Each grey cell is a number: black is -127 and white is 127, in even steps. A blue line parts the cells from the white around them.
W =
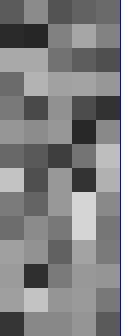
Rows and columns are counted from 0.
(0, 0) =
-36
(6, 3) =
-11
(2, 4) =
-48
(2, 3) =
-34
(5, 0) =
22
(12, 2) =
21
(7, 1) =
-48
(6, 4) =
62
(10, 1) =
18
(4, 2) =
17
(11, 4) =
21
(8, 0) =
-4
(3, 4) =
23
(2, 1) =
41
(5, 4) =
9
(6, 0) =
-23
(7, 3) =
-76
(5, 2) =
23
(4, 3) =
-51
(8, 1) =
-27
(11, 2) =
-5

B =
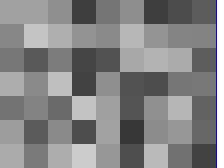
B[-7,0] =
33
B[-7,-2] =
-51
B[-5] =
[-8, -38, -3, -58, -45, 40, 51, 43, -34]
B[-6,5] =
55
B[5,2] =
10
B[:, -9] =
[33, 7, -8, 45, -12, 29, 43]
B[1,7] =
4
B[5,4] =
34
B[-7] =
[33, 33, 15, -65, -10, 14, -65, -51, -35]
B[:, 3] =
[-65, 19, -58, -61, 67, -50, 76]
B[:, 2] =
[15, 47, -3, 63, -21, 10, 45]
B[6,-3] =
58
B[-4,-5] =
15
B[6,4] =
23
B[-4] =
[45, 10, 63, -61, 15, -45, -50, -9, -7]

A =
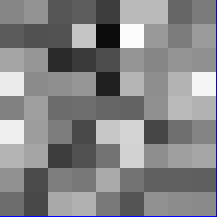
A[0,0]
6
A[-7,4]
-50
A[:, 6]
[58, 25, 6, 14, 16, -57, 14, -31, 17]
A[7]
[17, -52, -1, -7, 42, -12, -31, -31, -32]
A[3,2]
15
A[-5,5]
-28
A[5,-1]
4
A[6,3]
-46
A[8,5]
-43
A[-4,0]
111
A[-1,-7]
41
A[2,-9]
37
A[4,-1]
50
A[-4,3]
-54
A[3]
[107, 11, 15, 22, -95, 53, 14, 51, 117]
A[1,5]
124
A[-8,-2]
-3
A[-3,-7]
-66
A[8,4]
-6

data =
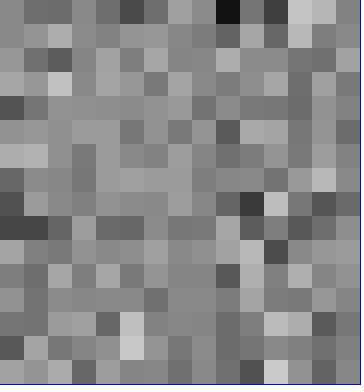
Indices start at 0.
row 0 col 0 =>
9
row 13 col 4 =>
-24
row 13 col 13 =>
-37
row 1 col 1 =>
20
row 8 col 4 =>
17
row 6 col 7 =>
29
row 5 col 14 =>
-20
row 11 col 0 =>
-2
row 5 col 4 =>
27
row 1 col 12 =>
56
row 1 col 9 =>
-28
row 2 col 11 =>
11
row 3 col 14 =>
-5
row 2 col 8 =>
7
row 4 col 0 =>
-44
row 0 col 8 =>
11
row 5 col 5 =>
-7
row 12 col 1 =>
-12
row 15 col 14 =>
7
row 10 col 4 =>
10
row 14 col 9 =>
-19
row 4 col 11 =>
-7
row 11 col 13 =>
4
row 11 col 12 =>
47
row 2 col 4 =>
33
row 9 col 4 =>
-21
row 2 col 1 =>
-15
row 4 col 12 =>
-20
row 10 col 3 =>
17
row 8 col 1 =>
28
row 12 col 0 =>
17
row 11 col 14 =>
19
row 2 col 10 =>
12
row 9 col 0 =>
-58
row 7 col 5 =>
31
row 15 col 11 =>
74
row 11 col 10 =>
48
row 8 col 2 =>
10
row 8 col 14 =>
-21
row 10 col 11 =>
-51
